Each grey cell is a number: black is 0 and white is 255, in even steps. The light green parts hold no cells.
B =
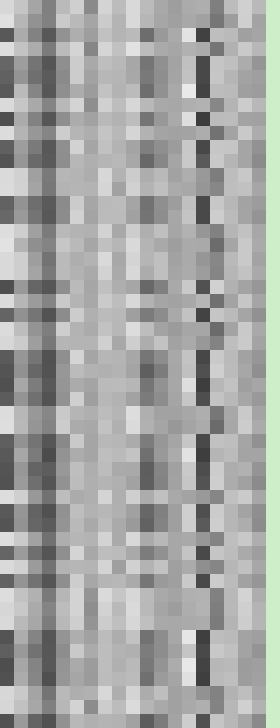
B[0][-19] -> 215
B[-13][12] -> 167
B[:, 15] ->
[127, 118, 190, 117, 197, 198, 188, 135, 187, 114, 198, 201, 125, 135, 199, 205, 129, 108, 135, 133, 209, 112, 197, 107, 131, 201, 207, 183, 195, 119, 107, 193, 181, 204, 206, 134, 203, 206, 132, 197, 134, 203, 129, 126, 123, 189, 200, 183, 186, 130, 131, 197]
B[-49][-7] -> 166
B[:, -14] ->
[207, 185, 174, 212, 204, 204, 172, 212, 172, 181, 210, 183, 180, 181, 203, 210, 179, 185, 174, 178, 186, 180, 204, 179, 180, 212, 187, 171, 207, 181, 171, 201, 172, 190, 188, 171, 190, 185, 182, 212, 182, 205, 211, 211, 206, 174, 201, 170, 166, 174, 211, 184]
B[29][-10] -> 221
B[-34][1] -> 206
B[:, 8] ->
[188, 180, 180, 193, 184, 181, 179, 189, 178, 184, 179, 184, 179, 162, 188, 187, 168, 182, 168, 170, 174, 189, 184, 183, 168, 180, 179, 187, 178, 181, 176, 182, 186, 170, 176, 175, 176, 170, 170, 187, 159, 183, 198, 185, 191, 173, 179, 176, 183, 174, 188, 178]
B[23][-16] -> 126
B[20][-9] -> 104
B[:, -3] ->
[188, 157, 186, 177, 191, 181, 186, 180, 188, 163, 197, 181, 189, 190, 183, 187, 181, 165, 185, 182, 177, 163, 186, 163, 190, 186, 187, 194, 184, 168, 167, 190, 187, 173, 172, 192, 182, 182, 190, 188, 182, 187, 184, 184, 180, 186, 192, 185, 190, 178, 183, 183]
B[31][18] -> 145
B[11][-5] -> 90
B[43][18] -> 180
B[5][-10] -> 168
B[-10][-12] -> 218
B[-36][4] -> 185
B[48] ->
[81, 171, 134, 80, 150, 166, 155, 188, 183, 187, 112, 155, 165, 224, 63, 186, 190, 157, 161]
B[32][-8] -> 153
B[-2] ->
[214, 193, 167, 128, 183, 211, 140, 204, 188, 219, 181, 169, 161, 169, 175, 131, 183, 208, 178]
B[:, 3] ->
[128, 129, 88, 123, 85, 91, 87, 132, 86, 133, 88, 90, 122, 120, 90, 88, 123, 132, 115, 121, 86, 132, 83, 126, 120, 82, 83, 89, 83, 135, 131, 86, 76, 93, 85, 114, 81, 91, 113, 85, 114, 85, 122, 132, 124, 86, 87, 88, 80, 116, 128, 81]
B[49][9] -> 212
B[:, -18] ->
[197, 182, 171, 195, 157, 148, 186, 198, 171, 180, 157, 150, 209, 210, 147, 153, 206, 179, 206, 206, 153, 182, 145, 189, 203, 150, 145, 167, 148, 183, 184, 146, 167, 151, 155, 207, 150, 147, 202, 155, 209, 148, 194, 200, 185, 173, 153, 166, 171, 201, 193, 154]
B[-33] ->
[217, 206, 164, 121, 186, 178, 170, 210, 170, 216, 172, 191, 165, 171, 157, 133, 182, 194, 169]
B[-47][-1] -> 159
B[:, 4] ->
[186, 202, 146, 187, 143, 138, 143, 184, 142, 205, 143, 142, 182, 179, 139, 140, 185, 198, 186, 186, 142, 201, 140, 206, 181, 143, 151, 149, 146, 201, 204, 137, 147, 152, 146, 189, 145, 148, 174, 143, 179, 142, 182, 188, 184, 148, 141, 148, 150, 185, 183, 145]
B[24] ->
[215, 203, 158, 120, 181, 180, 180, 208, 168, 206, 173, 194, 162, 170, 152, 131, 190, 202, 163]
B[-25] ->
[80, 167, 124, 89, 149, 171, 164, 186, 187, 182, 117, 146, 167, 222, 62, 183, 194, 159, 166]
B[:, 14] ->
[174, 161, 65, 171, 72, 72, 67, 178, 60, 173, 72, 90, 153, 150, 73, 73, 150, 169, 150, 157, 81, 181, 67, 166, 152, 71, 80, 62, 78, 174, 171, 73, 62, 77, 83, 153, 79, 90, 151, 73, 143, 73, 178, 179, 172, 63, 73, 67, 63, 146, 175, 80]
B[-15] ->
[84, 147, 102, 91, 148, 185, 169, 188, 170, 154, 98, 131, 159, 206, 90, 206, 182, 173, 140]
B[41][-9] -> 118
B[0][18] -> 185
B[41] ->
[98, 148, 114, 85, 142, 205, 167, 181, 183, 170, 118, 154, 159, 201, 73, 203, 187, 162, 150]

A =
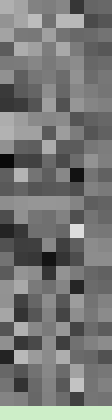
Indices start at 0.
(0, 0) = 176
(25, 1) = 185
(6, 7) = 117
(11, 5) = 108
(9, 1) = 161
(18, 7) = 141
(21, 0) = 146
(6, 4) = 103
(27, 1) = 50
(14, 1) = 147
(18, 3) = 19
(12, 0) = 95
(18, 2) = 55
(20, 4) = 133
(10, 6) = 119
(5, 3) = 123
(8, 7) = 103
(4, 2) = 134
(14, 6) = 94
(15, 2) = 117
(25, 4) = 174
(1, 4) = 184
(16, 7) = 119
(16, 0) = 35
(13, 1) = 100
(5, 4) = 108
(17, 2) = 63
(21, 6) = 115
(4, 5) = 140
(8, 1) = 157
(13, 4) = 90
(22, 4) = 68
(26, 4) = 107
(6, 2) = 101
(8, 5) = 84

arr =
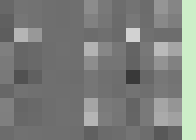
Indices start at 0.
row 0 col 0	104
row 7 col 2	105
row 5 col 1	81
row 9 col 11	88
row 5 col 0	121
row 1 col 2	114
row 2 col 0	93
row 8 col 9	101
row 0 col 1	115
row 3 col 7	135
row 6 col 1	114
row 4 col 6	141
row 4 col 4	111
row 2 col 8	106
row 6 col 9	115
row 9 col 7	107
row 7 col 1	102
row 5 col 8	110
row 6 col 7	113
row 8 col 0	127
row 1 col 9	120
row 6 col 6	118
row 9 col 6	96
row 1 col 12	126
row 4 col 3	110
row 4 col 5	111
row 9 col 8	109
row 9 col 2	112
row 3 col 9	100
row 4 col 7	117
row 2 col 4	111
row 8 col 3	110

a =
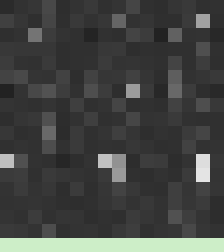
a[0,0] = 43
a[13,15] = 53
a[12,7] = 58
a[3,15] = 48
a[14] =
[50, 51, 52, 50, 47, 46, 48, 53, 58, 51, 56, 50, 63, 54, 59, 45]
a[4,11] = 48
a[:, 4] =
[46, 47, 51, 47, 47, 66, 61, 47, 45, 44, 49, 38, 54, 46, 47, 53, 48]
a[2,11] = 34
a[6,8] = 46
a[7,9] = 48
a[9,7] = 52
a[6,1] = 51
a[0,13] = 57
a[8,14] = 48
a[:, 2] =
[54, 47, 116, 55, 49, 52, 72, 48, 56, 49, 49, 50, 48, 51, 52, 60, 51]
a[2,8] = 47
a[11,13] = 51
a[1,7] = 55
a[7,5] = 63
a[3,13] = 48
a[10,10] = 51
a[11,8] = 146
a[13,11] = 47
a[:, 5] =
[51, 57, 48, 48, 48, 46, 49, 63, 50, 58, 58, 46, 51, 59, 46, 52, 51]
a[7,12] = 66
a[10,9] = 55
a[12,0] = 59
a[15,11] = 50
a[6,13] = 60
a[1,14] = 162
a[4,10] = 50
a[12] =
[59, 61, 48, 58, 54, 51, 49, 58, 154, 48, 46, 50, 47, 59, 228, 52]

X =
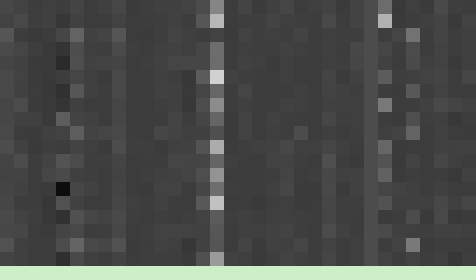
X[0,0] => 71
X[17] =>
[81, 64, 61, 61, 76, 100, 72, 70, 81, 59, 61, 65, 63, 55, 65, 85, 60, 68, 59, 65, 64, 70, 61, 66, 60, 63, 76, 61, 66, 121, 59, 61, 61, 60]
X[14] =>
[70, 61, 61, 55, 81, 65, 60, 60, 70, 63, 61, 65, 61, 60, 88, 193, 60, 61, 58, 62, 63, 59, 60, 70, 62, 62, 76, 82, 63, 64, 63, 71, 63, 69]
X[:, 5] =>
[68, 65, 99, 77, 78, 69, 86, 64, 67, 93, 67, 75, 64, 70, 65, 80, 72, 100, 73]
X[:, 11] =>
[64, 62, 62, 64, 65, 64, 65, 62, 61, 70, 59, 61, 64, 66, 65, 62, 66, 65, 62]
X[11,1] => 76
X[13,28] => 66
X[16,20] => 67
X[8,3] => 58
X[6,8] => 72
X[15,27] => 59
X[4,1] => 65
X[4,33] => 63
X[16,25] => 61
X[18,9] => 60
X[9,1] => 60
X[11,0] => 68
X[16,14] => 65
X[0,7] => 64
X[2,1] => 61
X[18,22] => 61
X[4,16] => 60
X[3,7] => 62
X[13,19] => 64
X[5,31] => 68
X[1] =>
[66, 72, 62, 64, 55, 65, 60, 60, 66, 60, 61, 62, 65, 61, 86, 183, 60, 62, 62, 67, 63, 62, 61, 72, 61, 67, 76, 177, 59, 61, 64, 68, 58, 66]
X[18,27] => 66
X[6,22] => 60
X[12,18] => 61
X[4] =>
[68, 65, 58, 57, 42, 78, 65, 66, 68, 60, 62, 65, 69, 70, 70, 108, 60, 65, 63, 59, 63, 61, 61, 63, 62, 70, 76, 65, 60, 74, 64, 66, 58, 63]
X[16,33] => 63
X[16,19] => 65
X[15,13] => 62
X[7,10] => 60
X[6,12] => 64
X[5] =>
[72, 66, 59, 57, 61, 69, 63, 59, 72, 61, 60, 64, 62, 56, 91, 209, 65, 62, 61, 60, 63, 60, 60, 68, 59, 65, 76, 92, 62, 63, 66, 68, 60, 70]

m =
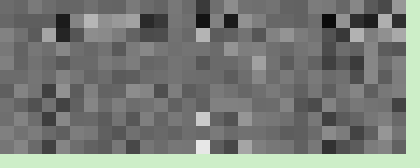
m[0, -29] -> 108
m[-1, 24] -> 80
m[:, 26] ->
[90, 30, 126, 134, 135, 136, 95, 115, 119, 96, 124]
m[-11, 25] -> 135
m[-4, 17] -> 128
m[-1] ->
[118, 133, 106, 66, 133, 110, 98, 92, 119, 72, 118, 108, 119, 118, 231, 94, 72, 165, 127, 119, 117, 97, 120, 50, 80, 92, 124, 131, 97]
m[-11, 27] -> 73
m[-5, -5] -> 117
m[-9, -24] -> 85
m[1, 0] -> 103
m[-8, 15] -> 107
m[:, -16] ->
[107, 112, 105, 116, 112, 110, 93, 112, 112, 110, 118]
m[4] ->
[128, 100, 114, 104, 89, 106, 106, 122, 115, 125, 102, 105, 116, 112, 87, 106, 106, 116, 161, 114, 92, 113, 99, 64, 88, 59, 135, 109, 129]
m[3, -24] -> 111
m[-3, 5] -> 104
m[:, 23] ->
[121, 11, 83, 76, 64, 107, 94, 131, 64, 139, 50]
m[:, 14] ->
[58, 19, 180, 115, 87, 109, 101, 96, 202, 106, 231]
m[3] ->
[120, 99, 119, 111, 135, 111, 104, 114, 89, 123, 136, 119, 112, 116, 115, 107, 148, 126, 128, 112, 105, 116, 122, 76, 109, 98, 134, 92, 86]
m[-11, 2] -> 122
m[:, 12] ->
[120, 118, 114, 112, 116, 116, 126, 97, 121, 99, 119]
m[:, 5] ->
[102, 132, 85, 111, 106, 118, 92, 97, 104, 125, 110]
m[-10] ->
[103, 94, 94, 95, 27, 132, 182, 144, 153, 162, 42, 57, 118, 112, 19, 130, 26, 146, 127, 103, 103, 98, 110, 11, 146, 48, 30, 175, 47]
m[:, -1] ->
[151, 47, 169, 86, 129, 125, 127, 66, 104, 116, 97]
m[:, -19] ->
[107, 42, 75, 136, 102, 108, 133, 114, 127, 100, 118]
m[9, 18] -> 112
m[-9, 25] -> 178
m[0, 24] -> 103
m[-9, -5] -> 56
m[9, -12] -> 113
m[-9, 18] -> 86
